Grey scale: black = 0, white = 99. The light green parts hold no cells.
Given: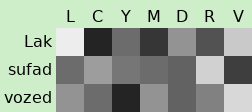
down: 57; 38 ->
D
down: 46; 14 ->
Y
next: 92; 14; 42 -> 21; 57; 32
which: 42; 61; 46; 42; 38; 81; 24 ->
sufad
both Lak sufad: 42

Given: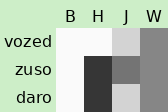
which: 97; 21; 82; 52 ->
daro
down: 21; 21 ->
H

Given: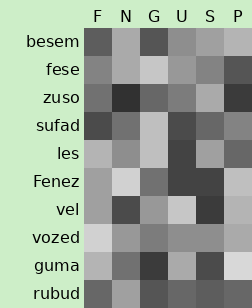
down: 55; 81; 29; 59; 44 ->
N
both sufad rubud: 40
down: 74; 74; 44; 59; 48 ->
G
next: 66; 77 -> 59; 51; 33
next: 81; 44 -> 26; 26; 74
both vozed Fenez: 81

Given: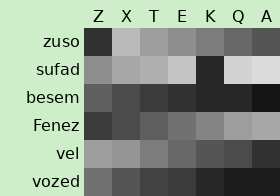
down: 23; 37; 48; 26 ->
T
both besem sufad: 15
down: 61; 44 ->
Z

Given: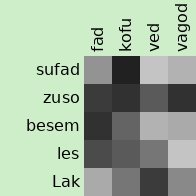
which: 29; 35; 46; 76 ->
les
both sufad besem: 69
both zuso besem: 19
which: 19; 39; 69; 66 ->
besem

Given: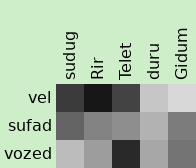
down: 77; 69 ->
duru
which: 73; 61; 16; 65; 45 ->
vozed

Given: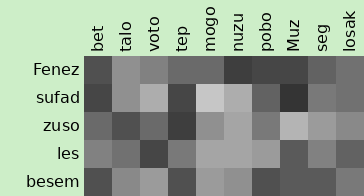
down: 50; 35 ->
seg
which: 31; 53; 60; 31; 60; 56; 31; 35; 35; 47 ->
besem

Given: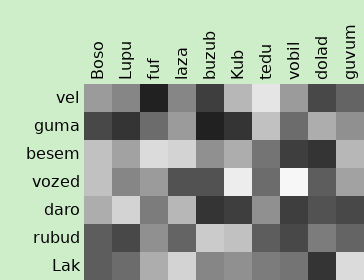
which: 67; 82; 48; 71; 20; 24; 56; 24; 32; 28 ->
daro
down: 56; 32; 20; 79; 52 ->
buzub
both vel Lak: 52
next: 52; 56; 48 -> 45; 20; 85
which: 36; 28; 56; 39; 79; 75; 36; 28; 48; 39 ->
rubud

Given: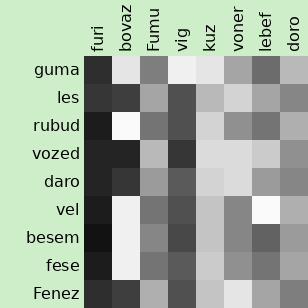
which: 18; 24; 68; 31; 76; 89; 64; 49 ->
Fenez
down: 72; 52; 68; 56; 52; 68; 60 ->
doro

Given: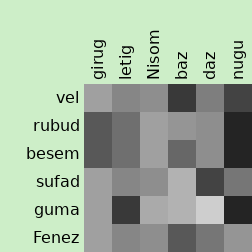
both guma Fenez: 62
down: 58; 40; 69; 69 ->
baz
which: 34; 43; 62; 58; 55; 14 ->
rubud
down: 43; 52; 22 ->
letig

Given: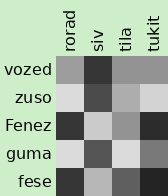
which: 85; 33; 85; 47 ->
guma
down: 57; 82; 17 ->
tukit
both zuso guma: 85
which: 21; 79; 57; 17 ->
Fenez
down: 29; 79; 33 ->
siv

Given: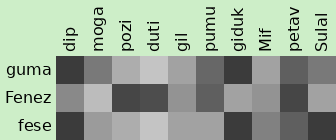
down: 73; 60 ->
moga
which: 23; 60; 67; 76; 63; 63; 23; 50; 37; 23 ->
fese
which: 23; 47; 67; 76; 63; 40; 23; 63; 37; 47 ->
guma
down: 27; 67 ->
pozi

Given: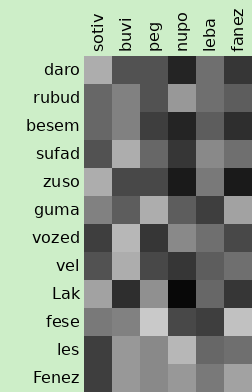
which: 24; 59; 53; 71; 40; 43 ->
les
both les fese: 24
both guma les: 24
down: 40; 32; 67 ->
sotiv
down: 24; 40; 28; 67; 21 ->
peg
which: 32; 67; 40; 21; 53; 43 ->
sufad

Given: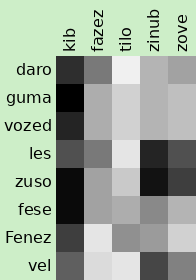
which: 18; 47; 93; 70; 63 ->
daro
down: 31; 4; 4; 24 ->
kib

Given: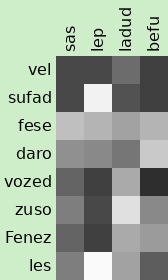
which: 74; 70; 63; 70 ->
fese
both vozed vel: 25
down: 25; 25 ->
befu
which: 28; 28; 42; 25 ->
vel
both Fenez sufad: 25
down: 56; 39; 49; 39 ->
sas

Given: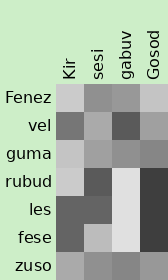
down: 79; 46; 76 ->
Kir
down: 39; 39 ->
Kir
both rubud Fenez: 79

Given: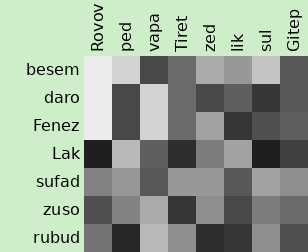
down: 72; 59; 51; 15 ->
ped
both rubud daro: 21
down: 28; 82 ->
vapa
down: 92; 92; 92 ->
Rovov
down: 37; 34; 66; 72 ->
vapa
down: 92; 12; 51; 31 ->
Rovov
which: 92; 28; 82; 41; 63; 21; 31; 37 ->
Fenez

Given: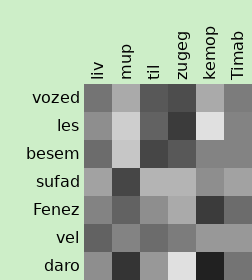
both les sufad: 55
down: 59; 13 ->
kemop

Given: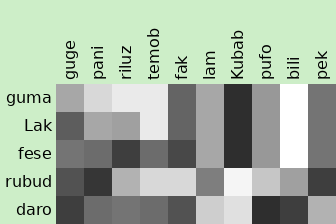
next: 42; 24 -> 42; 28; 65
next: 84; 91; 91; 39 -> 65; 18; 59
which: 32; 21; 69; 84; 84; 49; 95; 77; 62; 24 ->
rubud
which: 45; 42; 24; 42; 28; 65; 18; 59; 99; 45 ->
fese
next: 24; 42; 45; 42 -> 32; 80; 87

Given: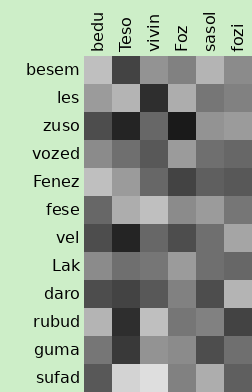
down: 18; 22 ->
Teso
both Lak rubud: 46
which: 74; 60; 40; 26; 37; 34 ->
Fenez
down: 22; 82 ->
Teso

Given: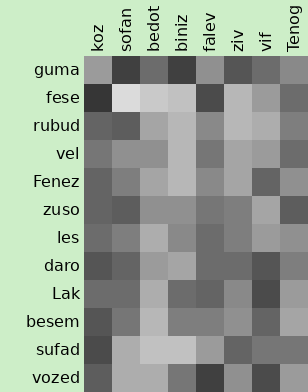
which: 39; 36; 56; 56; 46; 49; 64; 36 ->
zuso
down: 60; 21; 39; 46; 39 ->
koz
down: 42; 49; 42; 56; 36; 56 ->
Tenog
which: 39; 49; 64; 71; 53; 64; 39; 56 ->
Fenez
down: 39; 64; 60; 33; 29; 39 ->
vif
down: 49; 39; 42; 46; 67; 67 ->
sofan

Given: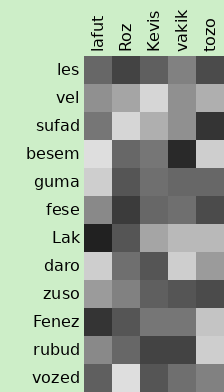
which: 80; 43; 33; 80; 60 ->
daro
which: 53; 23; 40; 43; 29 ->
fese
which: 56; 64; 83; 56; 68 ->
vel
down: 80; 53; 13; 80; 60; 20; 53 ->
lafut
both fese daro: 43
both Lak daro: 33
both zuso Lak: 33

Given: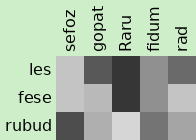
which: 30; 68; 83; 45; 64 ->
rubud
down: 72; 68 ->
gopat
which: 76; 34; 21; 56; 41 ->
les
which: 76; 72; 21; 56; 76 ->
fese
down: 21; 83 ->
Raru

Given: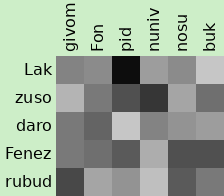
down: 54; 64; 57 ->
nosu
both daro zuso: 47
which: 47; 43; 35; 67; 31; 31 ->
Fenez

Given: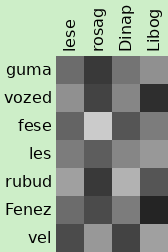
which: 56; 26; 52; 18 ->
vozed
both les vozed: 52

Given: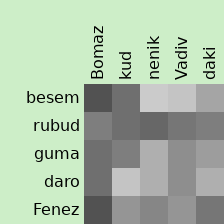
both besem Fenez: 32
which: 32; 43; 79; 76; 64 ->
besem
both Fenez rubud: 46
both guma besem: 43
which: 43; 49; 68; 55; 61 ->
guma
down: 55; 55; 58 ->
Vadiv

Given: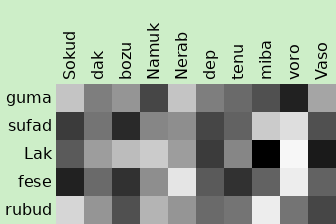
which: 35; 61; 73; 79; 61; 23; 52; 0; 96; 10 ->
Lak
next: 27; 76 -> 49; 41; 31

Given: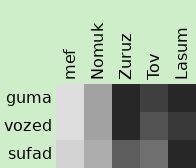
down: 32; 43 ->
Tov
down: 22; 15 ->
Lasum
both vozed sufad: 15

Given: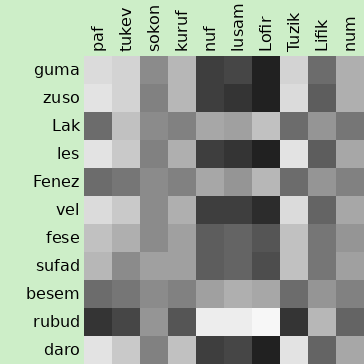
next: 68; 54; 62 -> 36; 39; 33
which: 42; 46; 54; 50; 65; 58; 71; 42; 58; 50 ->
Fenez
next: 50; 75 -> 24; 27; 13

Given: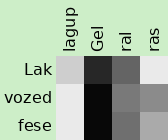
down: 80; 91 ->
lagup
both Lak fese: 91
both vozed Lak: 91
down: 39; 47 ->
ral
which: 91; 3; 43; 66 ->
fese
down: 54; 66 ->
ras

